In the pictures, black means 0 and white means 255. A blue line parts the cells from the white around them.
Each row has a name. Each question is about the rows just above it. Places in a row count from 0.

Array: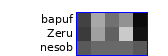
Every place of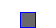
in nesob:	1 2 3
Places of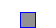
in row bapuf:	3
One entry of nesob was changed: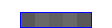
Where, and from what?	2, [105]
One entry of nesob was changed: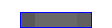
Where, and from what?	4, [89]
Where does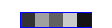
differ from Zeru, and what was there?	0, [59]

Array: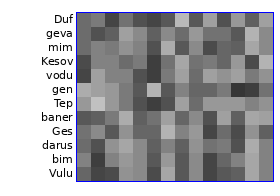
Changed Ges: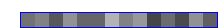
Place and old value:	1, [138]
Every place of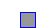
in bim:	3 6
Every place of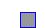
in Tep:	0 2 9 10 11
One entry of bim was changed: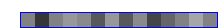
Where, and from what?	1, [62]

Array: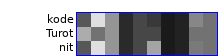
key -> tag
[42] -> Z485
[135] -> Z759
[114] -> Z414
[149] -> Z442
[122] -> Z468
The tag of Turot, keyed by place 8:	Z414
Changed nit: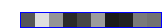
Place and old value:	5, [164]
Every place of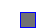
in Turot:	1 8 9
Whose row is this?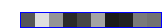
nit

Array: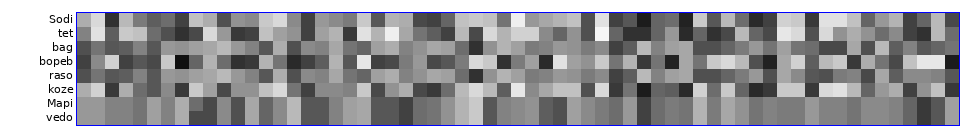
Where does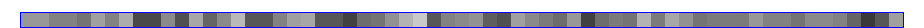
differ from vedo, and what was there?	49, [130]
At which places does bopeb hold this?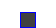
0 3 16 21
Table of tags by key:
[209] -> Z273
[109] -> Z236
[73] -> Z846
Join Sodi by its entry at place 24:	Z846
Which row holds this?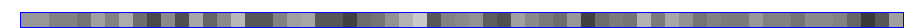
Mapi
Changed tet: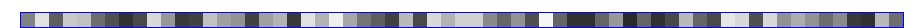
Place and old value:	59, [65]

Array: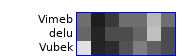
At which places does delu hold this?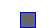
0 4
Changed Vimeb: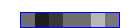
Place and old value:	6, [111]
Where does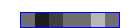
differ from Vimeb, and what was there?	2, [57]
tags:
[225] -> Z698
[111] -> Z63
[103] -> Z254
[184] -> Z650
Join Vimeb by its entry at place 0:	Z63
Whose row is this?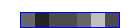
delu
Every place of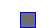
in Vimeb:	0 3 4 6

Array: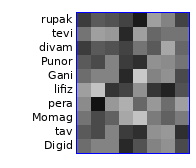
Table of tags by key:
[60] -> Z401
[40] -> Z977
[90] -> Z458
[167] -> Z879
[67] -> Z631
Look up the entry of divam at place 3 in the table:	Z631
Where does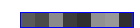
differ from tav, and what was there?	2, [131]
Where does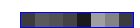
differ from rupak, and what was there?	7, [67]
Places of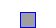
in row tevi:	1 4

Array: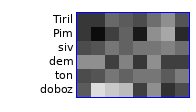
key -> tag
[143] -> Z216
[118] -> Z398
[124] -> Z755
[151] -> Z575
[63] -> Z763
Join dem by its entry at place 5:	Z216
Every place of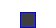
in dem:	2 6 7
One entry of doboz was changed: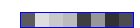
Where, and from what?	5, [143]

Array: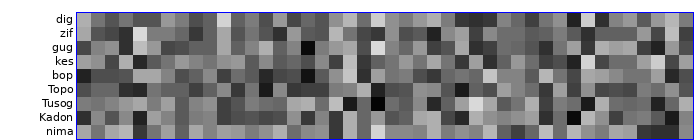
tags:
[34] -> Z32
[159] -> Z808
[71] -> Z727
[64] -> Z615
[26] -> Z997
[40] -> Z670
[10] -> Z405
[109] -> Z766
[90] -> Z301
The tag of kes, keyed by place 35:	Z32
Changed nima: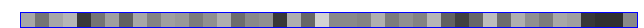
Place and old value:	35, [182]
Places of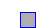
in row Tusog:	16 32 37 43
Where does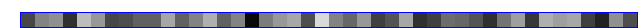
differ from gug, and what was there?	42, [152]
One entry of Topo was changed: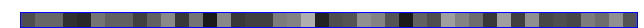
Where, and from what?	25, [137]

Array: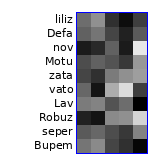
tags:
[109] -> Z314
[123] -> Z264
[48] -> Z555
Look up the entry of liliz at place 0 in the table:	Z314
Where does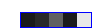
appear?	nov
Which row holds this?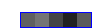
Defa
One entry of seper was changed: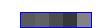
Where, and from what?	1, [103]

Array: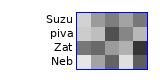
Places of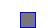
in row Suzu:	4
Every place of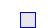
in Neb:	0
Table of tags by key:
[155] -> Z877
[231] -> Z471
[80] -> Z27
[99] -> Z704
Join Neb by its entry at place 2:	Z704
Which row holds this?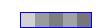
Suzu

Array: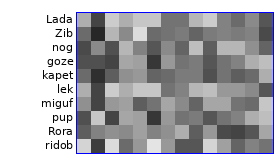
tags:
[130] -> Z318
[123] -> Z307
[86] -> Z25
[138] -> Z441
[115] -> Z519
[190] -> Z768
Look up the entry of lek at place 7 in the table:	Z318
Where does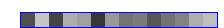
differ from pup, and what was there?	3, [166]
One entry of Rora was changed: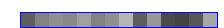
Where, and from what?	7, [174]

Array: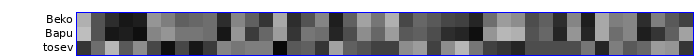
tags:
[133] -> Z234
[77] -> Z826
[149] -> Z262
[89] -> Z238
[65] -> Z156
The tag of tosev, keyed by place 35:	Z826
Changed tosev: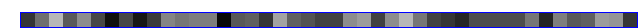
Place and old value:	40, [103]
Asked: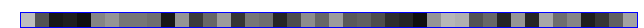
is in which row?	Bapu

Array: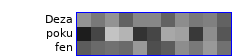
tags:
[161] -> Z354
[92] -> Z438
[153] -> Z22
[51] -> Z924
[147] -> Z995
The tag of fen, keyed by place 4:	Z22
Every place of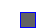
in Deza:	3 6 10

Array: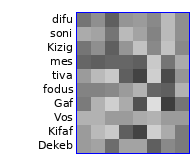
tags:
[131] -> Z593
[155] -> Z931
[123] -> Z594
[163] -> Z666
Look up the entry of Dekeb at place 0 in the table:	Z931
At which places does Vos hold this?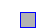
0 1 5
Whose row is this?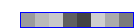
Kifaf
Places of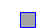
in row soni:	1 4
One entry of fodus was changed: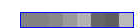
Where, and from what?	7, [178]
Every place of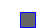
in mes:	0 2 3

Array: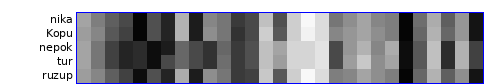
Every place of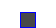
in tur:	6 8 18
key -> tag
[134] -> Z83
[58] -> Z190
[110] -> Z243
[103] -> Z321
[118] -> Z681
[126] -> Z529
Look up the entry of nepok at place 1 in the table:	Z681
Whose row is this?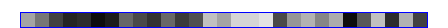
nepok
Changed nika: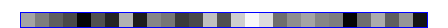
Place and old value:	18, [118]
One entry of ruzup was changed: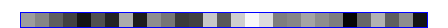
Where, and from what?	4, [13]
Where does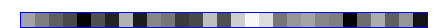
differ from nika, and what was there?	19, [142]
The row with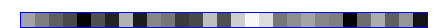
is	nika

